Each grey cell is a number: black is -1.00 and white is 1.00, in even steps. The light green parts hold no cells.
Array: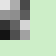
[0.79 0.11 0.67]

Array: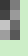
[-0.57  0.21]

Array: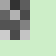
[0.29 0.40 0.01]

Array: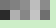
[-0.08  0.38]

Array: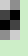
[ 0.61 -0.99]

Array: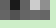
[-0.24 -0.36]

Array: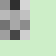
[0.15 0.31 0.10]

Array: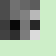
[-0.40 -0.14 -0.07  0.72]
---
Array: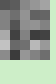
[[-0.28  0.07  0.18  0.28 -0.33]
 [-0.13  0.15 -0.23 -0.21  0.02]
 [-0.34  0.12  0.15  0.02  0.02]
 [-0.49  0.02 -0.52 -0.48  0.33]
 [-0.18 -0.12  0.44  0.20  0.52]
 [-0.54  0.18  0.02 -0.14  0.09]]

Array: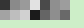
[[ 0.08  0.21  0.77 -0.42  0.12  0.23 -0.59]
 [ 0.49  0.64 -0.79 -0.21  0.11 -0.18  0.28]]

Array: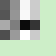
[[ 0.13  0.93  0.60 -0.28]
 [ 0.17  0.95  0.59 -0.33]
 [-0.01 -0.91 -0.59  0.33]
 [ 0.21  1.00  0.59 -0.39]]

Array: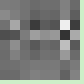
[[-0.04 -0.10 -0.16 -0.13 -0.14  0.00 -0.17 -0.03]
 [-0.01 -0.10 -0.23 -0.18 -0.20  0.03 -0.26  0.08]
 [ 0.31 -0.21 -0.54 -0.28 -0.34  0.87 -0.52 -0.11]
 [-0.35 -0.03  0.24  0.13  0.19 -0.60  0.33 -0.39]
 [ 0.11 -0.15 -0.30 -0.16 -0.21  0.49 -0.30 -0.14]
 [ 0.00 -0.12 -0.20 -0.11 -0.13  0.20 -0.16 -0.15]
 [-0.12 -0.08 -0.05 -0.06 -0.05 -0.14 -0.04 -0.13]
 [-0.16 -0.07  0.00 -0.03 -0.02 -0.23  0.02 -0.17]]

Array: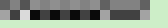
[[ 0.02 -0.34  0.12  0.02  0.12  0.02  0.12  0.02  0.12 -0.24  0.02  0.02
   0.02 -0.24 -0.24]
 [-0.50  0.71 -0.92 -0.49 -0.92 -0.49 -0.92 -0.49 -0.92  0.28 -0.49 -0.49
  -0.49  0.28  0.28]]

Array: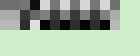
[[-0.13 -0.08 -0.88  0.68 -0.08  0.68 -0.08  0.68 -0.08  0.68 -0.12 -0.12]
 [ 0.34 -0.55 -0.20  0.00 -0.55  0.00 -0.55  0.00 -0.55  0.00  0.35  0.35]
 [ 0.44 -0.65  0.75 -0.95 -0.65 -0.95 -0.65 -0.95 -0.65 -0.95  0.44  0.44]]

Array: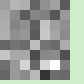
[[ 0.43  0.37 -0.22  0.13  0.27 -0.29  0.24]
 [ 0.09 -0.28  0.04  0.00 -0.32  0.20  0.32]
 [ 0.04  0.13 -0.25  0.53  0.24  0.12  0.36]
 [ 0.13  0.18 -0.30  0.56  0.30  0.09  0.37]
 [-0.09 -0.15  0.49 -0.09 -0.16  0.34 -0.21]
 [ 0.32  0.32 -0.41  0.07  0.10 -0.38  0.54]
 [ 0.19  0.66 -0.19  0.67  0.98 -0.03 -0.13]
 [ 0.21  0.08  0.44 -0.60 -0.15 -0.18 -0.21]]

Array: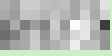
[[ 0.26  0.61  0.60  0.49  0.47  0.50  0.31  0.53  0.37  0.77  0.38]
 [ 0.23  0.54  0.53  0.42  0.53  0.42  0.31  0.64  0.34  0.64  0.32]
 [ 0.35 -0.02  0.24  0.03  0.60  0.19  0.97  0.79  0.46 -0.52 -0.06]
 [ 0.01  0.31  0.57  0.17  0.54  0.35  0.69  0.80  0.33  0.18 -0.14]
 [ 0.27  0.32  0.59  0.28  0.39  0.49  0.86  0.49  0.50  0.16  0.07]]
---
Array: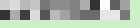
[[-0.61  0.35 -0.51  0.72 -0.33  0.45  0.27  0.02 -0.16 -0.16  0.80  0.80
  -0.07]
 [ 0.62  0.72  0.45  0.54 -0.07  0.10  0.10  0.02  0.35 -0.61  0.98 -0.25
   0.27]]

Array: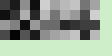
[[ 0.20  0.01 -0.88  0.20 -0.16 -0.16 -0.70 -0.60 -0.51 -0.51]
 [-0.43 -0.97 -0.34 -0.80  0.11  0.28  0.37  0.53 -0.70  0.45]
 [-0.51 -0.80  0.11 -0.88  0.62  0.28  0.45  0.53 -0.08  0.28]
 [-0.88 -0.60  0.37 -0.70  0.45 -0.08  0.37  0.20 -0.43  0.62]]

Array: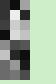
[[ 0.52 -0.70 -0.89]
 [-0.16  0.19 -0.80]
 [-0.60  0.86 -0.70]
 [-0.16 -0.08 -0.41]
 [ 0.10 -0.41 -0.33]
 [-0.60 -0.89  0.27]
 [-0.51  0.61  0.35]
 [-0.89  0.70  0.52]]

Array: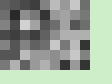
[[-0.24 -0.33 -0.43 -0.51  0.02  0.47  0.20  0.56 -0.14]
 [-0.43 -0.51 -0.33 -0.51 -0.24  0.11  0.38  0.38  0.38]
 [-0.06  0.38 -0.24  0.20  0.38  0.11 -0.59  0.20 -0.59]
 [ 0.02 -0.33  0.02 -0.24 -0.14  0.56 -0.06  0.47 -0.59]
 [-0.14 -0.68  0.11 -0.06 -0.59  0.20  0.28  0.11 -0.06]
 [-0.33 -0.33  0.47  0.20  0.20  0.11  0.28  0.56  0.02]
 [ 0.02 -0.43  0.64  0.28 -0.33 -0.14  0.28 -0.33 -0.14]]

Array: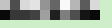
[[-0.93 -0.57 -0.57 -0.48  0.25 -0.75 -0.01 -0.39 -0.84 -0.93]
 [ 0.53 -0.39  0.70  0.78  0.16 -0.20  0.95  0.43 -0.29  0.70]]

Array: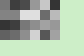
[[-0.06 -0.51 -0.41  0.19  0.56 -0.59]
 [-0.59 -0.51 -0.06  0.11  0.27  0.19]
 [-0.24 -0.15  0.11  0.65 -0.32  0.27]
 [ 0.03  0.03  0.75  0.75 -0.15  0.46]]
